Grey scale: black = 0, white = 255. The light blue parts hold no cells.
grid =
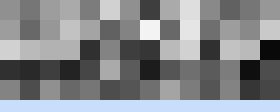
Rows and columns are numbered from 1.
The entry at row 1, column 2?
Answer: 118
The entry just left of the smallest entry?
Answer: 186
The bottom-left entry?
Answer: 131
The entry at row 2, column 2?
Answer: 104
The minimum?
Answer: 9
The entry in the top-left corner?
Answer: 144
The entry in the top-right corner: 151
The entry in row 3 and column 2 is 186
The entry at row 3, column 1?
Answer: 209
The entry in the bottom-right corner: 70
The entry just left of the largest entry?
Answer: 131
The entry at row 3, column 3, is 178
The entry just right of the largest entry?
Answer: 104
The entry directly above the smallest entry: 201
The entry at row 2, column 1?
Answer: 157
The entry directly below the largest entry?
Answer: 54
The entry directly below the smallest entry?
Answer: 77
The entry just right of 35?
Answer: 70
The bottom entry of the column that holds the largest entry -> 111
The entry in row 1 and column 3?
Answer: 157

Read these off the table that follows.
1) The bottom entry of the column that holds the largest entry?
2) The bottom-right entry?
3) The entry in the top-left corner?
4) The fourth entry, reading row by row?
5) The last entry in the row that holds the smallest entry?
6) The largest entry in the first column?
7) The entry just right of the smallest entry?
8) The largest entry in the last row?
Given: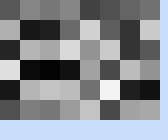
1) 73
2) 168
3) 88
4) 134
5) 147
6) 223
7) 17
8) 195

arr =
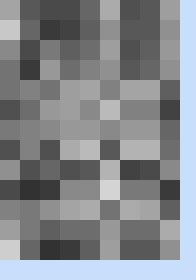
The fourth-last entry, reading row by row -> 158
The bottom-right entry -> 144
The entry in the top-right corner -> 158
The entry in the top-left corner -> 164
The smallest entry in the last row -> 50
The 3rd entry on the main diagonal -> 121
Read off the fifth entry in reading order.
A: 102
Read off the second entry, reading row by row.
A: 88
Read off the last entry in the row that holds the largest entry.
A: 58
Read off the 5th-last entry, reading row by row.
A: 95
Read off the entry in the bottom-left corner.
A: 206
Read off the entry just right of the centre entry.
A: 137
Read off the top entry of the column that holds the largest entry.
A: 171
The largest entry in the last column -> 171
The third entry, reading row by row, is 74
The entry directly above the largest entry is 179
